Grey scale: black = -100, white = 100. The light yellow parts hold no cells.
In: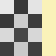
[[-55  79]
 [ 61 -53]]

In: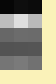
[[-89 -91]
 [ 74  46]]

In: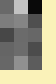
[[ 52 -93]
 [  4 -38]]

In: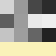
[[ 20 -44]
 [ 22  83]]

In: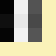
[[ 89 -35]
 [ 82 -43]]

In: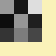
[[-83  74]
 [ 18 -76]]

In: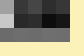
[[-56 -45]
 [-68 -65]]

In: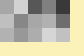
[[ 65 -32]
 [  6  31]]

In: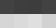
[[-51 -52]
 [ 71  75]]
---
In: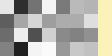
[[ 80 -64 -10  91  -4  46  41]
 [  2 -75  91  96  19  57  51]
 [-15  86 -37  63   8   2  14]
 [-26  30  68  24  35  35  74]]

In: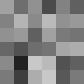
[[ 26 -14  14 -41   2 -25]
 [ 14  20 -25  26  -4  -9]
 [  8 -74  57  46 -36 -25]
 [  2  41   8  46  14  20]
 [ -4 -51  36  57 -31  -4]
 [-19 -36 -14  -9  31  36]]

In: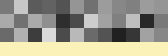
[[ 33 -11  33  12 -64 -41  61  27   0  50 -69  -5]
 [ -5  56 -29 -23 -35  17 -11  22   6   0  22  17]
 [-17  39 -52  71 -41  45 -17 -35 -75 -58  27   6]]

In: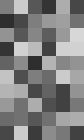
[[ 53 -38  -1 -16  59  31]
 [ 41  36 -44 -22 -49  15]
 [ 20 -11  36 -38 -49  -6]
 [ 15 -32   5 -27  20  69]
 [ -1  59 -32 -59  36 -44]
 [-16 -11 -32 -11  31  36]
 [-22  10 -64  41   5  15]
 [-44  59 -54  10  -6 -49]
 [-59  64  47 -49  64  64]
 [-64 -44  -1  20  25 -11]]

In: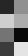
[[ 62  35]
 [ -9 -93]
 [-54  79]
 [-70  13]]

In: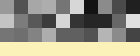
[[ 53  -3 -31 -53  69 -59 -70 -70 -19  75]
 [ 20 -36  31  36  -8  69 -85   9 -42 -75]
 [ -8 -13   3  36 -25 -25 -36  42   9 -47]]

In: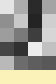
[[ 79  35 -67  29]
 [ 45 -15 -26 -31]
 [ 23  -4 -51  68]
 [ 12  57 -72  62]
 [-46 -62  85  51]]

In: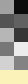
[[ 65   3]
 [ 43 -58]
 [ 26 -91]
 [ -7  85]
 [-35 -24]]

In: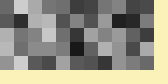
[[ 44 -13   9   9  -3 -81 -24  39  15 -42  33]
 [ 39  -8   3  56 -13 -58  27   3  21 -24 -52]
 [ 15  61 -30 -42  27 -30 -36 -58  15  -3 -18]
 [-18  61  33  -8 -13 -52 -47  -8   3 -47 -42]
 [-30 -64  39  44 -36   3 -36  21 -75 -69  -3]]
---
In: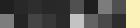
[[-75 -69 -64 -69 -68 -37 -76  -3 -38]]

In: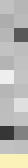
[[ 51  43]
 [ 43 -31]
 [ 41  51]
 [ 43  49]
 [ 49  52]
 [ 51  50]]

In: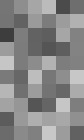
[[ -8  11  30  47 -41 -14]
 [-52  -2 -23 -26  30   2]
 [ 55  -3  10  40  -2   1]
 [ 43 -12  22 -10 -19  34]
 [-28  20  37  27  32  13]]

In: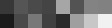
[[-56 -33 -42 -47  30 -35   3   1]]

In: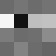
[[-16  -8 -15 -10]
 [ -3 -15 -13  10]]

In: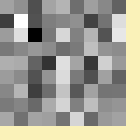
[[ 27  13 -38  29  41 -14  25   7 -24]
 [ 22  75 -99  -5  69   1  41 -35  81]
 [ 37  34 -22 -60  75  29 -56  63  20]
 [  6  42 -51 -14  53 -31  27  -9  -8]
 [ 31 -11  28  25 -10  67 -18  20  27]]

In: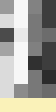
[[ 21  94   2 -52]
 [-41  83  -6 -15]
 [ 72  94 -62 -52]
 [ 72   9  -6 -16]]

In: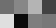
[[-13   6  41 -48]]
